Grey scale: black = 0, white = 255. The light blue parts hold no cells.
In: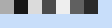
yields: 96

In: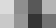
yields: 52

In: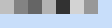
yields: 211

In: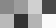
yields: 180

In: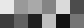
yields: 19

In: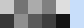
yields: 63
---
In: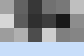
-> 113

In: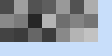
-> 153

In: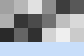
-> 141

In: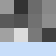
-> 50

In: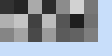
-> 140

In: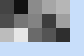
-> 139

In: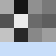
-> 21

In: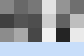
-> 226
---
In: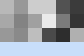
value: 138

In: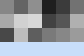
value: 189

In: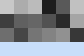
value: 70

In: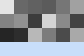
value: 45

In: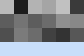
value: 123

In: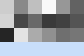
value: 227
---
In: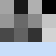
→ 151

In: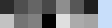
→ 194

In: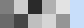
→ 106

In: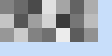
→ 196

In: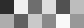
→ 173

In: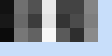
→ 24
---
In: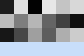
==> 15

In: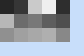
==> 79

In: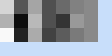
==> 137

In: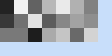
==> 142

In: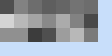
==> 73

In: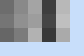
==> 191

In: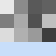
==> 191

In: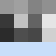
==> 229
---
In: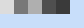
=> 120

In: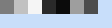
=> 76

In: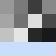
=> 60

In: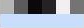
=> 91

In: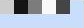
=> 124

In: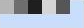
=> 110

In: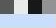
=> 146
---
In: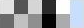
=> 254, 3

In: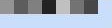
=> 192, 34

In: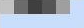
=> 195, 63

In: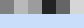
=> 214, 35

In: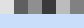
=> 225, 58

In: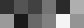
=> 244, 26

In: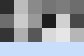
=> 230, 29

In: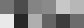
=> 233, 39

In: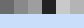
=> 201, 34
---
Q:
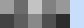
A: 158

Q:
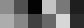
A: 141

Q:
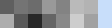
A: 95

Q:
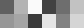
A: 96

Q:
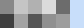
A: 136

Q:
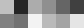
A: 192
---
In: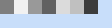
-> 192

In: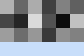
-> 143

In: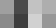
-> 209

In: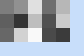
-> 74

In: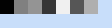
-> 86

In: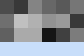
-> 64

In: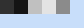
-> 227
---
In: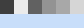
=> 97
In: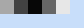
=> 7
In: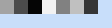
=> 5
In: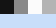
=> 251
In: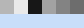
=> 23
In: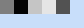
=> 197
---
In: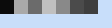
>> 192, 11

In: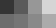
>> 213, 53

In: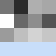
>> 254, 42

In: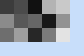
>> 227, 17

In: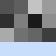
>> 195, 26

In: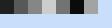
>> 205, 11

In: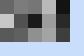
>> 199, 19

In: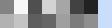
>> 247, 34
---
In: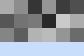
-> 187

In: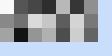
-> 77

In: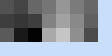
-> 197

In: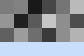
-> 58

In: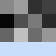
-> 192

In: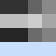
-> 38

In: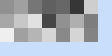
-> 137
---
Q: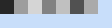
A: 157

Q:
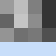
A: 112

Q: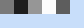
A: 29

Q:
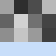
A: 197

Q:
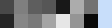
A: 134

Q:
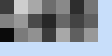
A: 123

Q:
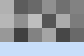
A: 64

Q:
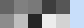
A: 190

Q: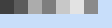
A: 92
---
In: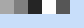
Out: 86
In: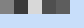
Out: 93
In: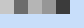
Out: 59
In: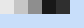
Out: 47
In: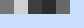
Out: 104
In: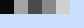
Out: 207
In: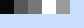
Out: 154
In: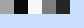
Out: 37
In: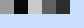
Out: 44
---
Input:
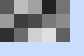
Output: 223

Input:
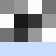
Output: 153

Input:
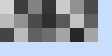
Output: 39

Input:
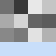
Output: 226

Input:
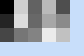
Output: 235

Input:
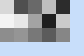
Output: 91

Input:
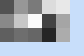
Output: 37

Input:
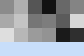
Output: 26
